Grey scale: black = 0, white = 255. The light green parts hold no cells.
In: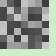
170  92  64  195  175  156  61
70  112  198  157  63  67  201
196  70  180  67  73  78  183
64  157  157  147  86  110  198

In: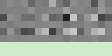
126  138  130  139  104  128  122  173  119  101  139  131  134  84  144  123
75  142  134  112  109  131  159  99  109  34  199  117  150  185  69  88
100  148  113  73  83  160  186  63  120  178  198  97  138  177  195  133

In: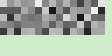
218  151  177  150  156  238  134  182  135  177  130  66  143  96  227
192  52  168  124  113  121  171  153  106  214  167  26  199  107  100
59  166  49  174  182  126  75  187  182  66  179  154  36  166  169

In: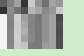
95  129  162  51  203  146  111  163  150
244  132  207  158  134  119  145  164  72
245  133  205  175  134  121  145  163  76
244  137  204  195  124  121  153  161  80

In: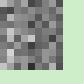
191  156  126  164  71  90  127  153  80
96  183  145  139  130  86  139  116  92
140  200  153  137  123  107  124  126  95
124  111  154  114  64  97  104  152  94
131  190  144  152  128  103  148  119  90

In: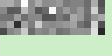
169  173  145  252  140  171  140  143  153  121  130  131  109  172  82
115  114  159  111  136  137  84  87  121  103  169  152  109  150  168
76  134  149  202  107  139  131  154  114  122  145  147  145  223  40

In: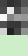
66  48  56  82
246  133  158  151
210  34  68  145
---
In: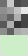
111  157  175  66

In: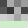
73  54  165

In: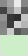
138  142  46  181

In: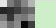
230  46  129  10

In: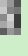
186  131  60

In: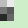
189  88
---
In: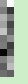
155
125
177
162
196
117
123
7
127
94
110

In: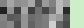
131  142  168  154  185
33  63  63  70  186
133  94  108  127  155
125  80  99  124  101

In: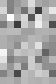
187  153  220  159
213  164  190  186
170  179  88  181
124  60  172  194
183  186  160  178
175  158  183  168
175  142  182  146
244  198  194  100
224  152  205  146
191  190  204  144
131  73  181  196
173  164  178  182

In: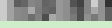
203  93  134  100  152  83  133  146
203  137  170  105  152  111  133  146
203  137  110  78  152  121  144  146

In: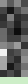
144  136
69  78
44  44
57  34
106  13
107  64
136  155
240  80
167  44
165  65
50  48

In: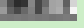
134  44  134  105  167  212
154  73  128  126  172  245
120  121  122  120  119  118
